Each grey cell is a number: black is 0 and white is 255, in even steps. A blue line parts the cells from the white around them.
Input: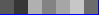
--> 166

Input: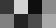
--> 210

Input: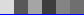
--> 61

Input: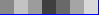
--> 105

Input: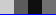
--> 91

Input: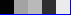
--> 185
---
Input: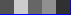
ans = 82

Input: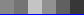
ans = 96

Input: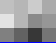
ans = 98

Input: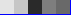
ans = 105

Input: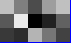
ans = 33

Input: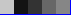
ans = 51

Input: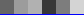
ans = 101
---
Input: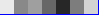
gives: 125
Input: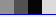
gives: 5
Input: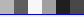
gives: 31
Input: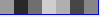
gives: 70
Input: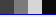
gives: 214
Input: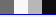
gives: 183
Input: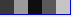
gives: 89
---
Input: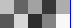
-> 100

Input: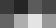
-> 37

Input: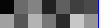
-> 107

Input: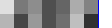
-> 121

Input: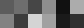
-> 110

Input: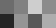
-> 129

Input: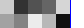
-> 50

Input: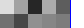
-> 162

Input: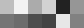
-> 242

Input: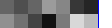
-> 79
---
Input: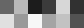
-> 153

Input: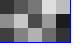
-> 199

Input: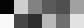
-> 70

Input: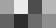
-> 45

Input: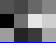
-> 113

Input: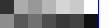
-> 89

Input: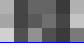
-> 69
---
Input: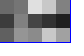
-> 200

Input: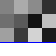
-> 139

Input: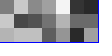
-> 52

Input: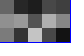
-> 72

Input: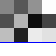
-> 146

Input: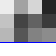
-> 214
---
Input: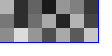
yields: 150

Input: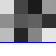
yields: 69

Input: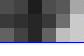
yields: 77

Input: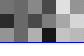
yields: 73

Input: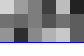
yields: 63

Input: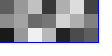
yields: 175

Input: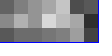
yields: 197

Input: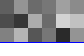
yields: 119

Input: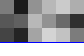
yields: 184
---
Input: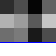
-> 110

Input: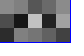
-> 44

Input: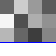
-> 183

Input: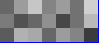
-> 91

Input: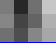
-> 112

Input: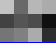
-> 117
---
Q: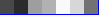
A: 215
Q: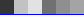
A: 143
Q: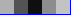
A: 141
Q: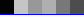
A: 120
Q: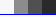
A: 80
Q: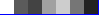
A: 118
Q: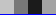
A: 27
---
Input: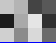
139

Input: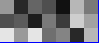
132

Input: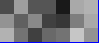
115

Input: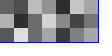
58

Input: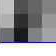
25

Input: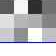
143

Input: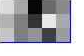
147
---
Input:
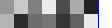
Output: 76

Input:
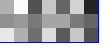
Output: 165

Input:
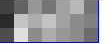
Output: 161

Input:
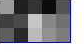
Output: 198

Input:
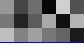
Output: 169

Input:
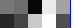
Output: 6

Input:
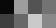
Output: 157

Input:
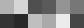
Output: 90
